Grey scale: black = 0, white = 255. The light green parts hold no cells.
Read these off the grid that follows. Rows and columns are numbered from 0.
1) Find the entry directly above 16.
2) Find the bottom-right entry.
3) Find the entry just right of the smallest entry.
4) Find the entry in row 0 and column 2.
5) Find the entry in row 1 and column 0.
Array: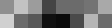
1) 68
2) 107
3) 74
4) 156
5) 208

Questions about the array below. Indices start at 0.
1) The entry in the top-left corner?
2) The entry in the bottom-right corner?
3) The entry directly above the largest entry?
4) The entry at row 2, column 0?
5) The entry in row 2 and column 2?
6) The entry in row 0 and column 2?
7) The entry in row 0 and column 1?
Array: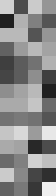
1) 209
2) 239
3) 47
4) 185
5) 84
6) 203
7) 76

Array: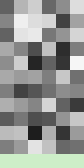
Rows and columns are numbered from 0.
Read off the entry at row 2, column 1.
227
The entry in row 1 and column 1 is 239
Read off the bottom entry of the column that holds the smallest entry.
227
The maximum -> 246
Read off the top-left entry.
98
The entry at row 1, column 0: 133
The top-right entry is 221
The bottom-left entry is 126
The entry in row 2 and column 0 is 98
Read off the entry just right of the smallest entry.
175
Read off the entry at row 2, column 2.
233
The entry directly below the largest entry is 112
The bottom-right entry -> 112
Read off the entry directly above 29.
78
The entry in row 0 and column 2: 206

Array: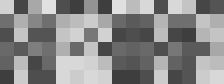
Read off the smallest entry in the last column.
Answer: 84
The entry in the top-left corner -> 210
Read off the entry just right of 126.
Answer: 111
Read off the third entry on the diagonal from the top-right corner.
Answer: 62
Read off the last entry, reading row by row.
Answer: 216
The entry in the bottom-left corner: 62
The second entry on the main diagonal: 175
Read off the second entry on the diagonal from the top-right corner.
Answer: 196
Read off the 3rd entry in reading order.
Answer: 168
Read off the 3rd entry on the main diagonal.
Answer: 84
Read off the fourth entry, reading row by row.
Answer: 224
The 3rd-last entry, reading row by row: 84

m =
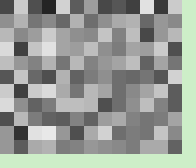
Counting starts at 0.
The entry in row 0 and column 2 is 79
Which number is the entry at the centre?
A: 124
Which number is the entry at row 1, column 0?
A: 143
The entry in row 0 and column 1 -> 203
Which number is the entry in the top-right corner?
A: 203
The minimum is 36
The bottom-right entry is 98
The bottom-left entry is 151
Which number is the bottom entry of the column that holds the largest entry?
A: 178
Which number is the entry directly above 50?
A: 184
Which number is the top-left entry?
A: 72
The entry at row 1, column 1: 178
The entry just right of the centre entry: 143
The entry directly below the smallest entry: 137
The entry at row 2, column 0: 184
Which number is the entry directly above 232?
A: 98
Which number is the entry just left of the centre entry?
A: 98
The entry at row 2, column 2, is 157
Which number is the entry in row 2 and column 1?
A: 137
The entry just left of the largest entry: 225

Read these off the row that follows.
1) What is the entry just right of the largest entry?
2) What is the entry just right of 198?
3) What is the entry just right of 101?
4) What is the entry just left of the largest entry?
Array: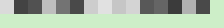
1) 198
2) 212
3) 59
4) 205

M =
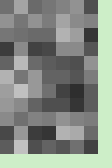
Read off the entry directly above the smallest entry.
85
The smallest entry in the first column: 60
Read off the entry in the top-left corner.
112
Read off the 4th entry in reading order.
118
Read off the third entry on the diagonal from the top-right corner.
178
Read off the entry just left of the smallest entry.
66
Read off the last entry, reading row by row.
66
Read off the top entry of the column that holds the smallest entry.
146
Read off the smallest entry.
46
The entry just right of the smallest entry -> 92
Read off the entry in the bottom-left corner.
92
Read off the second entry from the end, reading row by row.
112
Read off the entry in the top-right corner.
79
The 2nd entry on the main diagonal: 118
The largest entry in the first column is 178
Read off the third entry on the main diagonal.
106
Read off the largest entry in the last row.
192
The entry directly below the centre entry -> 112

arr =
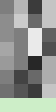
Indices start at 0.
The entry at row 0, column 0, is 126
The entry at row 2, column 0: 141
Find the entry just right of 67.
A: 105
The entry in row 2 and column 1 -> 126
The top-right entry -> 196
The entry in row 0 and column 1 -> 181
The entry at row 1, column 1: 203
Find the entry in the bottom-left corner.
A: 112

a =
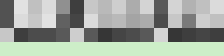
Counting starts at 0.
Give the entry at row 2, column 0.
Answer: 199
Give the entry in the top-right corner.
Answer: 219
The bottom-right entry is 62
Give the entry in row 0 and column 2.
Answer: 192
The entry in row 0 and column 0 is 82
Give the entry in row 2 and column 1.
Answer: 62
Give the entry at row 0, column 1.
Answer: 226
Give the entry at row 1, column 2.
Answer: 199
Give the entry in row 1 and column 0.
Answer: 82

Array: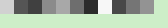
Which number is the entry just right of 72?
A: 117
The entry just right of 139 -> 168

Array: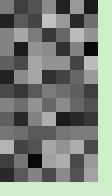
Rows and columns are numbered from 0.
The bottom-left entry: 41
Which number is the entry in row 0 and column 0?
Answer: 123
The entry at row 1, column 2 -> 68
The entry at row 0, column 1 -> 62
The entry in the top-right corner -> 27
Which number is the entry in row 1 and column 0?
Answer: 34
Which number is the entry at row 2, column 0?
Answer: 131
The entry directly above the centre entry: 49
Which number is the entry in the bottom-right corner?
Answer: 161
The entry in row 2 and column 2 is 123
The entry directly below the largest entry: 56
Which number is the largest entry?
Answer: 193
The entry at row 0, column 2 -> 82
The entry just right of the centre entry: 110
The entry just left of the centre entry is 89
